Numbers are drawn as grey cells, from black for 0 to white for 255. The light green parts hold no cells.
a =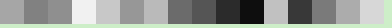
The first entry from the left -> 166
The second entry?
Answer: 129
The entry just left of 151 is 200
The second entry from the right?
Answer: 172
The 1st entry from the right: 215

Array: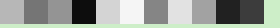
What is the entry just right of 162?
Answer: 33
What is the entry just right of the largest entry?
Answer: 133
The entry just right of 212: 245

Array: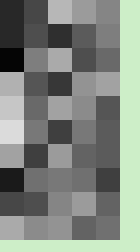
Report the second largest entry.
198
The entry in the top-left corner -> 40
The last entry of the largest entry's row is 91
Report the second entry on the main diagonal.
78
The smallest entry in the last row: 99
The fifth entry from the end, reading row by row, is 170
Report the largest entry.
219
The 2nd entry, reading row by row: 71
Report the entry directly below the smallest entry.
177
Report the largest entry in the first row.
183
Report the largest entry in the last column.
162
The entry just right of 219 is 120
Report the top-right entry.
133
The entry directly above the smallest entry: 40
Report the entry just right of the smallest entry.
126

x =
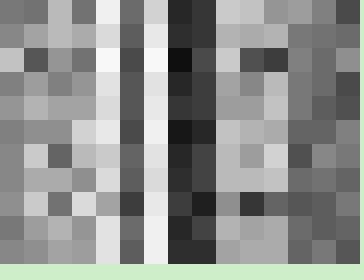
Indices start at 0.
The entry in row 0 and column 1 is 114
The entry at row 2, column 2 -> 149
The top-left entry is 120
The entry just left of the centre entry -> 240
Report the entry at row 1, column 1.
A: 163
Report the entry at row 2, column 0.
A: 194
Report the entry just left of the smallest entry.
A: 248
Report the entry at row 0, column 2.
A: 186
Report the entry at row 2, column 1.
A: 86
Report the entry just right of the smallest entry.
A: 74
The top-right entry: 74
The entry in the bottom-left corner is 135
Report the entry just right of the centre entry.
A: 39
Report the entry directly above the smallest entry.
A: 46
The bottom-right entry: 86
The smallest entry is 15

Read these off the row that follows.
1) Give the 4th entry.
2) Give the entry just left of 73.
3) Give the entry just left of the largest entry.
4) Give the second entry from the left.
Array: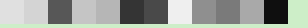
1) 197
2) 52
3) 73
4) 212

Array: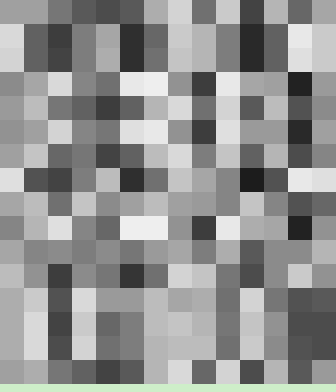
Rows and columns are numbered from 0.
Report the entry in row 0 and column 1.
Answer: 159
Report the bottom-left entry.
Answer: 159
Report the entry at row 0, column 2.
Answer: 117
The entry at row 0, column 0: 159
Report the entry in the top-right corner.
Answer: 166
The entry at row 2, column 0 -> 210
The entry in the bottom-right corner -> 153
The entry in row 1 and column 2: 60
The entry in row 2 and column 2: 67
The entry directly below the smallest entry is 196
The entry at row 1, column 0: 217
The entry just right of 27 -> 81
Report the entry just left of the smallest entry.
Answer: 132
